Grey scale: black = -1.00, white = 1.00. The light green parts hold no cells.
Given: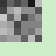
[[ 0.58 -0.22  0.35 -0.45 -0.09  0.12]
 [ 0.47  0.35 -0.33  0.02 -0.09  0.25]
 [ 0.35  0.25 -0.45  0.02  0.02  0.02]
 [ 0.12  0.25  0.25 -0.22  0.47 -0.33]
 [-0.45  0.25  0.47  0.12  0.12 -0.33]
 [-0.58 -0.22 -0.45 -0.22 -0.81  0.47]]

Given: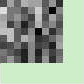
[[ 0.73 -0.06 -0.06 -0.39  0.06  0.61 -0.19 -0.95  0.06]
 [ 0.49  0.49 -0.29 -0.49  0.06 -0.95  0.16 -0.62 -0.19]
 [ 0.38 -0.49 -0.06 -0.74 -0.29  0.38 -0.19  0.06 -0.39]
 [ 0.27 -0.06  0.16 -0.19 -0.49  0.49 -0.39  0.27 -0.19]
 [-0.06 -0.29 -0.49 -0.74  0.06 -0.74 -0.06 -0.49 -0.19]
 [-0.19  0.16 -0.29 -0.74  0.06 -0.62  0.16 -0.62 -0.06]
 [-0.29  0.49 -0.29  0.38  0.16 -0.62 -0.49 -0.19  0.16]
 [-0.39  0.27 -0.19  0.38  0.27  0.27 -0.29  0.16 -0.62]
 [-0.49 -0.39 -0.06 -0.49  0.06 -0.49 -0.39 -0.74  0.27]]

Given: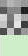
[[ 0.67 -0.05  0.67  0.30]
 [ 0.54 -0.17  0.79 -0.51]
 [ 0.19  0.42  0.30  0.19]
 [-0.30  0.06  0.06 -0.74]
 [-0.40  0.54 -0.30  0.19]]

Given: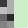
[[ 0.50  0.37]
 [ 0.03  0.16]
 [-0.20 -0.67]
 [-0.54  0.37]]

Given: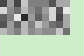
[[ 0.68  0.10 -0.12  0.45  0.10 -0.12  0.22  0.68 -0.34  0.81]
 [ 0.45  0.22  0.00  0.45  0.10  0.22  0.10  0.10  0.55 -0.12]
 [-0.24  0.00  0.81 -0.68  0.22 -0.24  0.10  0.68 -0.45  0.32]
 [-0.34  0.22 -0.24  0.45  0.00  0.55  0.22 -0.12 -0.24  0.32]
 [-0.45  0.22 -0.45  0.55  0.00  0.00  0.00 -0.34  0.32  0.32]]

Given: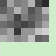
[[ 0.40  0.28  0.07  0.17  0.51 -0.24 -0.14]
 [ 0.17 -0.03 -0.47 -0.03 -0.24 -0.14  0.07]
 [ 0.07  0.28 -0.57  0.17  0.17  0.51  0.63]
 [-0.14 -0.24 -0.35 -0.47 -0.35 -0.03  0.28]
 [-0.24 -0.03  0.40  0.07 -0.35 -0.14  0.40]
 [-0.35  0.28 -0.03  0.07  0.40 -0.47 -0.68]]

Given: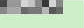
[[ 0.07  0.31  0.31 -0.18 -0.06 -0.06  0.42 -0.31 -0.18]
 [-0.44  0.19  0.19  0.66  0.54  0.07 -0.57  0.66  0.07]]

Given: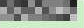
[[ 0.38 -0.23  0.25 -0.23 -0.23  0.38 -0.36  0.13  0.49  0.25 -0.12]
 [ 0.13  0.13 -0.36  0.38  0.00  0.00 -0.12 -0.23 -0.36 -0.49  0.49]
 [-0.49 -0.12 -0.49 -0.60  0.13 -0.49  0.00  0.00  0.00 -0.12 -0.73]]

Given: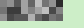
[[ 0.14 -0.43 -0.31 -0.31  0.38 -0.21 -0.43 -0.09 -0.21]
 [ 0.03  0.14 -0.31  0.27 -0.21  0.49 -0.09  0.14 -0.66]
 [-0.09 -0.53 -0.53  0.27  0.03  0.27  0.49 -0.43  0.03]]
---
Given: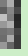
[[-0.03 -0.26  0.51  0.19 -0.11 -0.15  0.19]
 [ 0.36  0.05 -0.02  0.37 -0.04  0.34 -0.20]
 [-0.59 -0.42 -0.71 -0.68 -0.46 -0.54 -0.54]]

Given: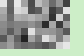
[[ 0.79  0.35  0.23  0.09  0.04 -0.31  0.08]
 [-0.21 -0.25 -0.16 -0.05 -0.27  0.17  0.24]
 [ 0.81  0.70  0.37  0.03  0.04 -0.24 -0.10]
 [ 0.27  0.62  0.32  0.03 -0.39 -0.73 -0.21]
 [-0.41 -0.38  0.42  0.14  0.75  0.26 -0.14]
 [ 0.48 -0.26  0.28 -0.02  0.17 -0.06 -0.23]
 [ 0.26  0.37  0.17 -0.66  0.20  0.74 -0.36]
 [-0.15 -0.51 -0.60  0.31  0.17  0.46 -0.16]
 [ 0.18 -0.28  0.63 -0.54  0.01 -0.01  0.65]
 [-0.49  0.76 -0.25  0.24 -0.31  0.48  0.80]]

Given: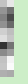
[[ 0.53  0.16  0.01  0.14  0.62  0.74 -0.60  0.08  0.52  0.55  0.37]
 [ 0.81 -0.12 -0.41 -0.18  0.49  0.55 -0.10  0.24  0.91  0.97  0.33]]

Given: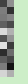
[[-0.48 -0.01 -0.05 -0.25  0.70 -0.36  0.76 -0.65 -0.27 -0.03  0.66]
 [ 0.13 -0.61  0.05 -0.42  0.39  0.15 -0.53 -0.15 -0.46 -0.84  0.37]]

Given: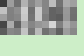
[[-0.53  0.51  0.24 -0.45 -0.28]
 [ 0.23  0.01  0.00  0.34  0.06]
 [-0.12  0.11  0.06 -0.23  0.01]
 [ 0.40  0.61  0.57  0.35  0.53]
 [ 0.05 -0.12 -0.09  0.05 -0.07]
 [ 0.25  0.58  0.57  0.18  0.45]
 [ 0.04  0.04 -0.02  0.23 -0.11]
 [ 0.48 -0.22 -0.22  0.67  0.04]
 [-0.10 -0.18 -0.27  0.00 -0.24]
 [ 0.34  0.19  0.18  0.36  0.23]
 [ 0.25 -0.11 -0.13  0.17  0.07]]

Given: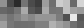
[[ 0.14 -0.19  0.06  0.24]
 [-0.42 -0.25 -0.09 -0.07]
 [-0.66 -0.10  0.02 -0.14]
 [-0.09  0.33  0.16 -0.13]
 [-0.41 -0.32  0.06 -0.11]
 [-0.53 -0.42  0.18  0.00]
 [ 0.23  0.33  0.17  0.00]
 [-0.13 -0.08  0.18  0.39]
 [ 0.61 -0.07 -0.03  0.25]
 [ 0.51  0.51 -0.37  0.14]
 [-0.18  0.26  0.83 -0.13]
 [ 0.67  0.21 -0.32 -0.26]]

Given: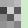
[[ 0.31 -0.50  0.07  0.15]
 [ 0.35  0.63 -0.31  0.24]
 [ 0.46 -0.29  0.53  0.04]]

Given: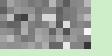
[[-0.09 -0.25  0.11 -0.09  0.13  0.29  0.16]
 [ 0.28  0.03  0.50 -0.22  0.09  0.46  0.11]
 [ 0.13  0.20 -0.36 -0.20 -0.11  0.11  0.13]
 [ 0.07  0.14 -0.50  0.31  0.36 -0.08  0.18]
 [-0.06  0.13  0.29  0.00 -0.03 -0.01  0.29]
 [ 0.01 -0.08 -0.02 -0.07  0.26  0.34  0.13]
 [-0.09  0.02  0.69  0.02  0.19  0.24  0.35]
 [ 0.43  0.02  0.68  0.36 -0.22  0.09 -0.21]
 [-0.01 -0.24 -0.19 -0.31  0.19  0.34 -0.19]
 [-0.28 -0.04 -0.07  0.73 -0.36  0.09  0.82]
 [ 0.05 -0.01 -0.01 -0.04  0.16  0.21  0.03]
 [ 0.08  0.11  0.21  0.06  0.14  0.06  0.02]
 [ 0.43  0.11  0.47  0.00  0.93  0.06 -0.58]]
